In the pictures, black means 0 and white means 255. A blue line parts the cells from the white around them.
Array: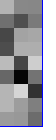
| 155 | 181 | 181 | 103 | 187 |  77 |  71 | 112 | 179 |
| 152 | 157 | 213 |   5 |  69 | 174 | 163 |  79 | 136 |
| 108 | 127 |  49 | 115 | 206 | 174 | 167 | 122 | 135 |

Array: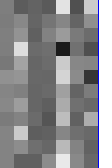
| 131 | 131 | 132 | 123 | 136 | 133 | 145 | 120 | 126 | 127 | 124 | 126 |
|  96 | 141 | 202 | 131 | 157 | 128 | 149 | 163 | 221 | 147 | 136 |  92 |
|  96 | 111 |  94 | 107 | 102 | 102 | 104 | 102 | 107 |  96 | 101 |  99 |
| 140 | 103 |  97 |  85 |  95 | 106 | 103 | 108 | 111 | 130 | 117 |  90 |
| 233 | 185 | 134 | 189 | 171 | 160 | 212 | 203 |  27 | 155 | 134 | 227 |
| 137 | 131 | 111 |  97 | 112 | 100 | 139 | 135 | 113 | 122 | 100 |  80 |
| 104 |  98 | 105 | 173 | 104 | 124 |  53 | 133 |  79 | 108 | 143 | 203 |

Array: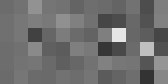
| 107 | 109 | 109 | 112 | 112 | 108 |
| 118 | 115 | 113 | 119 | 119 | 114 |
| 107 | 118 | 138 |  65 | 126 | 146 |
| 106 | 106 |  96 | 102 | 121 | 117 |
| 114 |  95 |  92 | 124 | 144 | 114 |
| 109 | 103 | 127 | 107 | 128 | 100 |
| 117 | 114 | 121 |  99 | 113 | 110 |
|  91 | 129 |  54 | 127 |  70 | 107 |
| 100 | 119 |  73 | 230 |  76 | 100 |
| 110 | 117 | 107 | 103 | 104 | 114 |
|  51 |  85 | 191 |  93 |  82 |  77 |
| 134 | 149 |  81 |  70 | 129 | 126 |

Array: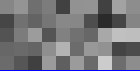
| 107 | 103 |  83 |  70 | 134 |
|  86 | 106 | 124 | 113 | 148 |
|  64 | 101 | 156 |  99 | 111 |
| 155 | 143 |  84 | 118 | 124 |
|  95 | 179 | 129 | 136 |  65 |
| 155 | 108 | 113 | 135 | 146 |
| 106 | 152 | 103 |  78 | 147 |
| 204 | 146 | 168 |  42 |  65 |
| 109 |  68 | 192 |  69 | 162 |
| 141 |  75 | 190 | 133 | 141 |

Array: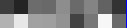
| 178 |  61 |
| 231 |  36 |
| 161 | 108 |
| 159 | 105 |
| 146 | 141 |
|  66 | 106 |
| 119 | 132 |
| 247 |  98 |
| 106 |  51 |

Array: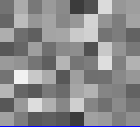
| 161 |  87 | 182 | 115 | 154 |  87 | 174 | 102 | 115 |
| 125 | 153 | 102 | 241 | 147 | 102 | 110 | 188 | 171 |
|  89 | 221 |  89 | 200 | 117 | 159 |  95 | 150 | 120 |
|  95 | 176 | 121 | 170 |  95 | 112 | 164 | 164 | 154 |
|  87 | 135 | 107 |  87 | 181 | 138 | 166 | 135 | 138 |
|  59 | 207 | 166 | 159 | 117 | 142 | 202 | 151 |  59 |
| 161 | 133 | 179 | 111 | 125 |  80 | 209 | 211 |  80 |
| 155 | 112 | 133 | 112 | 222 | 200 | 115 | 148 | 219 |
| 126 | 139 | 129 | 137 | 128 | 148 | 125 | 125 | 151 |
| 143 | 116 |  98 | 151 | 178 | 120 |  98 | 163 | 158 |

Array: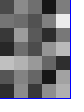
|  45 |  85 | 192 |  39 |  56 | 116 |  74 |
| 140 | 131 | 178 | 110 | 156 | 108 | 139 |
|  56 | 102 | 153 |  76 |  89 |  81 | 111 |
| 142 |  23 | 102 | 149 |  44 | 128 |  22 |
| 176 | 162 |  46 | 186 | 120 | 236 | 125 |

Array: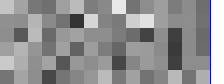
| 117 | 202 | 159 | 141 | 144 | 196 |
| 164 | 174 | 180 |  87 | 141 | 163 |
| 141 | 143 | 149 | 187 | 181 | 119 |
|  72 | 163 | 115 | 106 | 138 | 112 |
| 117 |  86 | 160 | 152 | 114 | 160 |
| 134 | 152 |  98 | 162 |  52 | 187 |
| 150 | 141 | 157 | 141 | 214 | 125 |
| 186 | 155 | 125 | 142 | 131 | 137 |
| 122 |  70 | 102 | 124 | 122 | 231 |
| 161 | 134 | 157 | 108 | 206 | 115 |
| 115 | 154 | 155 |  67 | 225 | 141 |
| 133 | 143 | 138 | 142 | 158 | 158 |
| 185 |  63 |  58 |  63 | 140 | 124 |
| 116 | 141 | 139 | 139 | 141 | 140 |
| 174 | 141 | 108 | 106 | 113 | 110 |

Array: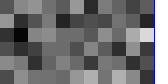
|  76 | 138 |  79 |  49 | 150 |  86 |
| 142 | 122 |  47 |   5 |  46 | 136 |
| 114 |  48 |  65 | 133 |  83 | 147 |
| 113 | 100 | 109 | 140 | 122 | 112 |
| 106 | 129 | 108 | 109 |  36 |  91 |
| 150 | 105 |  79 | 109 |  68 | 152 |
| 175 |  58 | 132 |  88 |  79 |  42 |
| 116 | 120 |  92 | 141 |  72 | 123 |
| 176 | 111 |  46 | 105 | 114 |  99 |
| 137 |  48 | 144 | 171 |  94 |  67 |
|  51 |  80 |  58 | 217 |  37 |  93 |
